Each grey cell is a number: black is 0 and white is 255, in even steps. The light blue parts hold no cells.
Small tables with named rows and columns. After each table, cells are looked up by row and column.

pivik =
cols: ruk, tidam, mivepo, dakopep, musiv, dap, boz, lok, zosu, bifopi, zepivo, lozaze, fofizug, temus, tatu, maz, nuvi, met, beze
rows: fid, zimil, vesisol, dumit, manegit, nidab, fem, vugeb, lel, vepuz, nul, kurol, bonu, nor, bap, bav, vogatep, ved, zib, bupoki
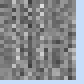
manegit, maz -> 123
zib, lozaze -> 140
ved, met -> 81
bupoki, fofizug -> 103
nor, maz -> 132
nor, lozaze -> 108
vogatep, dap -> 151
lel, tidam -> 146
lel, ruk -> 122

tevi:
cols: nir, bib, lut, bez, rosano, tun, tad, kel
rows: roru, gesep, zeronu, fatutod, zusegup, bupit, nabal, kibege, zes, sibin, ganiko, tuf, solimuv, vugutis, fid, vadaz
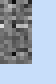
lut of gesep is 186
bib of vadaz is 95
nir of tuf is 123
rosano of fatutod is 112
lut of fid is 128
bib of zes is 100
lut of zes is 138
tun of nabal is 181
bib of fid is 136
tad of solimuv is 56
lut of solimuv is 125
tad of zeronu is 119
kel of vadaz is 125
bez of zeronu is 90
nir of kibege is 112
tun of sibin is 123
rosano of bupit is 86
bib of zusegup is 120
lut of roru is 90
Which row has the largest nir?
nabal

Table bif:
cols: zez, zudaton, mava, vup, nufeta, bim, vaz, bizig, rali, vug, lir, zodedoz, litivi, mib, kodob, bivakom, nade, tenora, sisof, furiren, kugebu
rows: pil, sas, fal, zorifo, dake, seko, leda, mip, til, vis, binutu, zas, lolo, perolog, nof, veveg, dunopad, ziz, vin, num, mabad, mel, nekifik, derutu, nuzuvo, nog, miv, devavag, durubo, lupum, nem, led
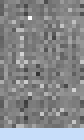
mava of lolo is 121
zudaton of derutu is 134
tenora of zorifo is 129
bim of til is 122
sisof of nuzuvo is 122
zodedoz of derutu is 178
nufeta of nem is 101
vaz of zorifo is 70
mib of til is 90
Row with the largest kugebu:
veveg

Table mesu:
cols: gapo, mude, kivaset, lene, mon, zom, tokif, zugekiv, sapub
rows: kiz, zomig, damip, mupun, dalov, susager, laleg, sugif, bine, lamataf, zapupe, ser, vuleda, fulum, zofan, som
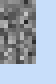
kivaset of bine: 138
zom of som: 83
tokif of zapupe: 140
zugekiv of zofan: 102
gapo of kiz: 133
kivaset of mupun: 85
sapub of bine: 112
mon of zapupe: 82
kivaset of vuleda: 189
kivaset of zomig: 111
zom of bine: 174
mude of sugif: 129
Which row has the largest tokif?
mupun

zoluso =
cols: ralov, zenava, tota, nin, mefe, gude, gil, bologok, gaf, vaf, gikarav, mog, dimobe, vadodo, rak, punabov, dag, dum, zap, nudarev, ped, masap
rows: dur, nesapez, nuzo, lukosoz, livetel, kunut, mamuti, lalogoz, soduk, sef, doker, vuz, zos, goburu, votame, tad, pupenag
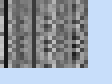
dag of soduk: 98
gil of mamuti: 152
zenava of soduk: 22
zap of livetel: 111
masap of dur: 97
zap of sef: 40
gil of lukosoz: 115
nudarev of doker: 188
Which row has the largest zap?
mamuti

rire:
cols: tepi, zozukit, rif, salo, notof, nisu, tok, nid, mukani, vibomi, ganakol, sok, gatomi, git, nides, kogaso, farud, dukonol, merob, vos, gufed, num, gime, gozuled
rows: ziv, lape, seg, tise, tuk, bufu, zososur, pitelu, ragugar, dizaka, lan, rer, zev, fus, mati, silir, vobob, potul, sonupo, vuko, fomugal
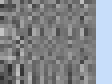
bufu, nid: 127
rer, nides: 132
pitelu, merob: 104
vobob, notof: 173
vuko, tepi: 48
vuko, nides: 164
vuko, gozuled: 128
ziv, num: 95
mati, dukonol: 152
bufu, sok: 124
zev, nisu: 161
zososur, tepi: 145
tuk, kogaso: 120
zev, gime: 134
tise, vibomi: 134
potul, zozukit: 92
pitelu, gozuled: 115

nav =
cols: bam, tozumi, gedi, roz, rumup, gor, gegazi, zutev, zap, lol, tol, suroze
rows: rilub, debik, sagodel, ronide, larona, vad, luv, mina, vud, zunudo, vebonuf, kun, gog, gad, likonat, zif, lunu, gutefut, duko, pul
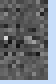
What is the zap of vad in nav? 93
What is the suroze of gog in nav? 82
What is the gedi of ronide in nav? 81
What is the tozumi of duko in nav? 107
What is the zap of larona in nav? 86
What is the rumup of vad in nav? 72

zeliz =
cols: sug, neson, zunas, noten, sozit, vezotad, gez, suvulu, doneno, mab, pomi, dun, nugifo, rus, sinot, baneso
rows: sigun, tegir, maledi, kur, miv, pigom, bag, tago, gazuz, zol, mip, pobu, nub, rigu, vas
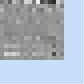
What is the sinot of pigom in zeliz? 135
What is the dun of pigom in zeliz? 151
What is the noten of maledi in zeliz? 151
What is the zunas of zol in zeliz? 134
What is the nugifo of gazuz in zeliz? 153
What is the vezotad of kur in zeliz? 150
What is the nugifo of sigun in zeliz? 62
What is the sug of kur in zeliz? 153
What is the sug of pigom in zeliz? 136

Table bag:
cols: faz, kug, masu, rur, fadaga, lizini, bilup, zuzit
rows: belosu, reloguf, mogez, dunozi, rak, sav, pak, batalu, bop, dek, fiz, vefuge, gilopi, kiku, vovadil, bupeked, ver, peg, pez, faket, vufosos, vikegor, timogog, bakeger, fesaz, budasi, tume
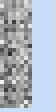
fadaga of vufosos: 143
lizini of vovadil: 162
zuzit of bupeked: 198
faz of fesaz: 155
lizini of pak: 224
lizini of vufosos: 182
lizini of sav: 101
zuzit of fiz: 169
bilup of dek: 115
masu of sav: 182
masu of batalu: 119
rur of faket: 155
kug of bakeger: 138
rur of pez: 170
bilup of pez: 132
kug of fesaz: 81

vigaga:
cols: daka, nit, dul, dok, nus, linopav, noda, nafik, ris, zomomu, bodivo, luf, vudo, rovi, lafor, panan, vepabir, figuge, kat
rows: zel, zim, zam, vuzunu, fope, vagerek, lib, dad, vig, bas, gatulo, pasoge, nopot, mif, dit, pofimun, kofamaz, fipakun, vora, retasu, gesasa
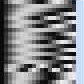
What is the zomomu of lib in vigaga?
23
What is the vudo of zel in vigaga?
151
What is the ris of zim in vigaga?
207
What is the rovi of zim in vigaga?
166
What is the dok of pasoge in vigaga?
119
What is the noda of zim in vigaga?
184
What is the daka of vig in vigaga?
11
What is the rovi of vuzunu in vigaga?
22
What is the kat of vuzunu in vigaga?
231
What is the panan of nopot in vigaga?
126
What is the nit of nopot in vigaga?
51
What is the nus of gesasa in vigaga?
208
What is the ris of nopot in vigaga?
151
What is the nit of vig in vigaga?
52
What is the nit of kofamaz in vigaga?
97
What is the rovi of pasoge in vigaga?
104
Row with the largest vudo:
fope

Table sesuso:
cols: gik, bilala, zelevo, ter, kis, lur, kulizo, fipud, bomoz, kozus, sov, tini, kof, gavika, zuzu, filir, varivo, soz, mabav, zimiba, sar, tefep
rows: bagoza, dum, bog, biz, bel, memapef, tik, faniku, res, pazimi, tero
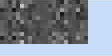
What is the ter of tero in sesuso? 94
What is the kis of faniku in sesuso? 77
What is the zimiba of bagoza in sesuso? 45
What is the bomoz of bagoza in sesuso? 88
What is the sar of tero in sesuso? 89
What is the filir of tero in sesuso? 89
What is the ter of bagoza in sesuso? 120
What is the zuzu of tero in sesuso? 103
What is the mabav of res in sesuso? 82
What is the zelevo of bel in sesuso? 105
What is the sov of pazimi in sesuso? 75
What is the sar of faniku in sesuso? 96
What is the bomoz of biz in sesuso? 93
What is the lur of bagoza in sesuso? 117
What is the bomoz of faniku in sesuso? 77
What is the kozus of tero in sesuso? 90
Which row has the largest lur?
dum

